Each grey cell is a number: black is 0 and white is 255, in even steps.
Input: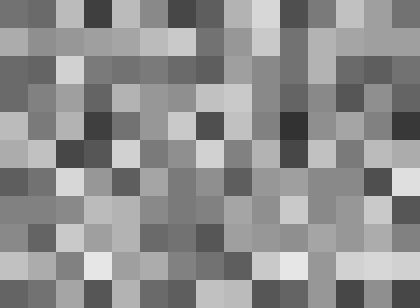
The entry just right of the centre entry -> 129
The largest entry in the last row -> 193
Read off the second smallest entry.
56
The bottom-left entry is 100
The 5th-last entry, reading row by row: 100
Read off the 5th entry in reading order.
187
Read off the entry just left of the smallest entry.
129
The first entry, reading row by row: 114
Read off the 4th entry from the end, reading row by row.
151
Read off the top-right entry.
114
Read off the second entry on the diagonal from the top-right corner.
159
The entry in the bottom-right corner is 71
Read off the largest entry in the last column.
223
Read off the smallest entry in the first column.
94
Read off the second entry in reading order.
106
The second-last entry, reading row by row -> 143
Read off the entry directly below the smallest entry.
71
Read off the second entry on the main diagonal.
143
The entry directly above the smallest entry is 100
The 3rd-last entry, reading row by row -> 71
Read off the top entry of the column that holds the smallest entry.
79
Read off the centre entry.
209
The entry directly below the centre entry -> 143
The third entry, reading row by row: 187
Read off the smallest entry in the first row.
63
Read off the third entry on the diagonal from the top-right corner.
106
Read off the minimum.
50

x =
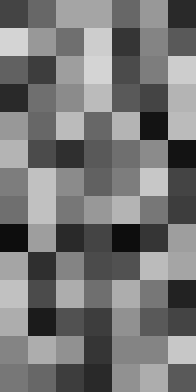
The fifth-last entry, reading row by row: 61
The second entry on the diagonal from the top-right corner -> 132
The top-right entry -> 41
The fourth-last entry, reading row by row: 41
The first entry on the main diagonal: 68
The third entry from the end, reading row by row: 145
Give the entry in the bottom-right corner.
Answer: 89
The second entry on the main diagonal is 152
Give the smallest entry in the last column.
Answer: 19
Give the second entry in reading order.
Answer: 103
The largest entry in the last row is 173
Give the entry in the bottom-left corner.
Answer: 119
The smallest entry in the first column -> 13

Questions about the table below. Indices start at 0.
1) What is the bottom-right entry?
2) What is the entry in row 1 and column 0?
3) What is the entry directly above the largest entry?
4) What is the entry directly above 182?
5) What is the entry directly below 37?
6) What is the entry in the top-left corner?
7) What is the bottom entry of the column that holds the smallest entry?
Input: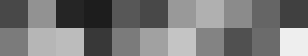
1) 238
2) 123
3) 64
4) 146
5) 188
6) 72
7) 56

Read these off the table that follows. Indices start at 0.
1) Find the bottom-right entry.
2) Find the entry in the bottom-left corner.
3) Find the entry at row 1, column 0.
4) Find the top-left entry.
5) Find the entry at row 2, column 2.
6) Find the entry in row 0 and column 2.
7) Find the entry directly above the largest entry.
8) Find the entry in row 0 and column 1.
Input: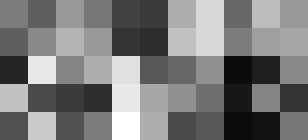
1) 118
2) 81
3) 95
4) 124
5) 132
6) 152
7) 232
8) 95

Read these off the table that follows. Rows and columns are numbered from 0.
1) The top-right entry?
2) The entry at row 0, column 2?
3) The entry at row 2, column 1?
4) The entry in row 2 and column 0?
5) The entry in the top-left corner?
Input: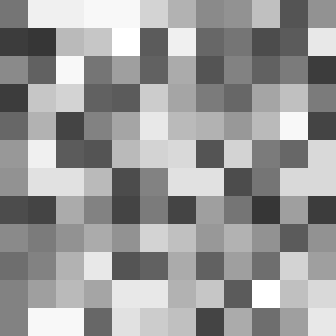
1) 146
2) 240
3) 97
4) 138
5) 117

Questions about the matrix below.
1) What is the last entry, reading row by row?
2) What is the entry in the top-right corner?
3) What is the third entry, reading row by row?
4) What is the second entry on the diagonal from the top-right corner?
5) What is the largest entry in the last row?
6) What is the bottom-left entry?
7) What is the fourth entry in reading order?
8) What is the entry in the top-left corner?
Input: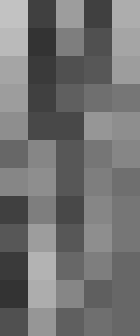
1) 103
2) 173
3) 157
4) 80
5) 150
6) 80
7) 64
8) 194
